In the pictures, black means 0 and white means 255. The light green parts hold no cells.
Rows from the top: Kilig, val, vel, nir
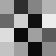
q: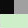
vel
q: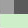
vel
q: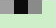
nir
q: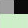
nir
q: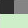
Kilig

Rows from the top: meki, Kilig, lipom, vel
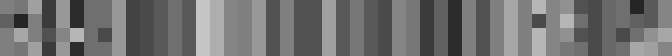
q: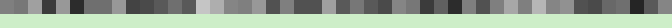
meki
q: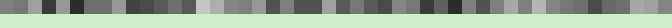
vel
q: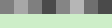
Kilig

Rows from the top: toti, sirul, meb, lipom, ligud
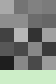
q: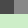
lipom
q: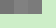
toti

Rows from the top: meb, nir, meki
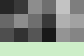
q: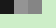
meki
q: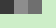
meb
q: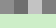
meb

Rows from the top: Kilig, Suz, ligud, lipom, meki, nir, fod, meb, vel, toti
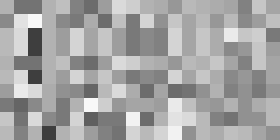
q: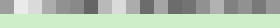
fod
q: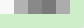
Suz
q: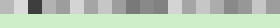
lipom
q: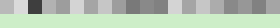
nir
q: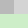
toti

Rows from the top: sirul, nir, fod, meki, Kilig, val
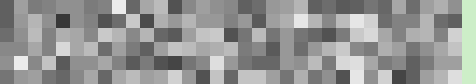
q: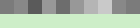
meki
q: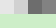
nir
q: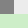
sirul
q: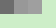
sirul

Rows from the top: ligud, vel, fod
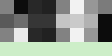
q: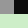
fod
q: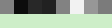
ligud
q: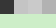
vel
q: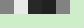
fod
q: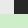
fod

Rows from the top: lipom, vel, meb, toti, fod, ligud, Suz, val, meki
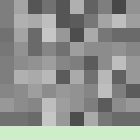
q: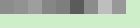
fod
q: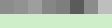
fod

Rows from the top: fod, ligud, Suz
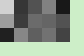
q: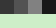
fod
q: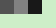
fod

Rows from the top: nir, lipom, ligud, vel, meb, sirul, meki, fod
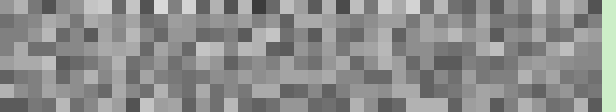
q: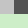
nir
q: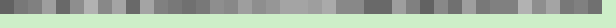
sirul
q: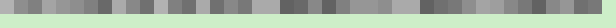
meki
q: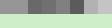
ligud
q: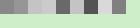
nir

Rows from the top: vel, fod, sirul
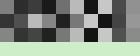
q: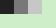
fod
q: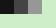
fod
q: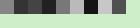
sirul
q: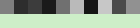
vel
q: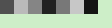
fod

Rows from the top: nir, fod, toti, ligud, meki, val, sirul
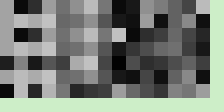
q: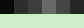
toti
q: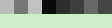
toti
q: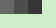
sirul
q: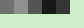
ligud

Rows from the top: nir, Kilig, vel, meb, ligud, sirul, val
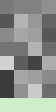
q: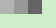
Kilig
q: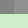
nir
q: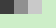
val
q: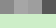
vel
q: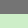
meb
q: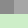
vel
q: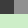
val

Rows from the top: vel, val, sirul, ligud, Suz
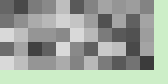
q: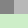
Suz
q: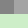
vel
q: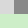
ligud
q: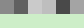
ligud
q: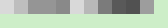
sirul
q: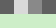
ligud
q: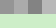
Suz

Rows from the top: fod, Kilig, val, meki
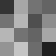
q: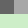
val
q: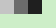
meki
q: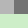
val
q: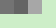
val

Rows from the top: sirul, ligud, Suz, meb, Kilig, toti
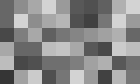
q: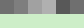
Kilig
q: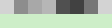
ligud
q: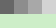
sirul
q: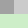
toti
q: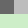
meb
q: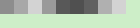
sirul
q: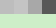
meb

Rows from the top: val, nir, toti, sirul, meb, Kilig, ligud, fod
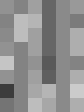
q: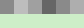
toti
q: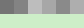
fod
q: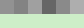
sirul
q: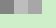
fod

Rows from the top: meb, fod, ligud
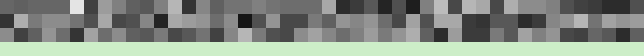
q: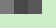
ligud
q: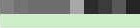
meb
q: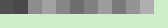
ligud

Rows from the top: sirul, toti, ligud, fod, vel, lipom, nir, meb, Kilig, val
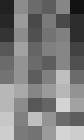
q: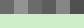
vel
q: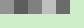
lipom
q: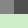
vel

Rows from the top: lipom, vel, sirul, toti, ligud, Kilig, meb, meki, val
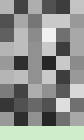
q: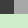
toti
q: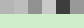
Kilig

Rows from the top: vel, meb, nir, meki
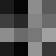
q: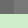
nir
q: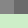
meb

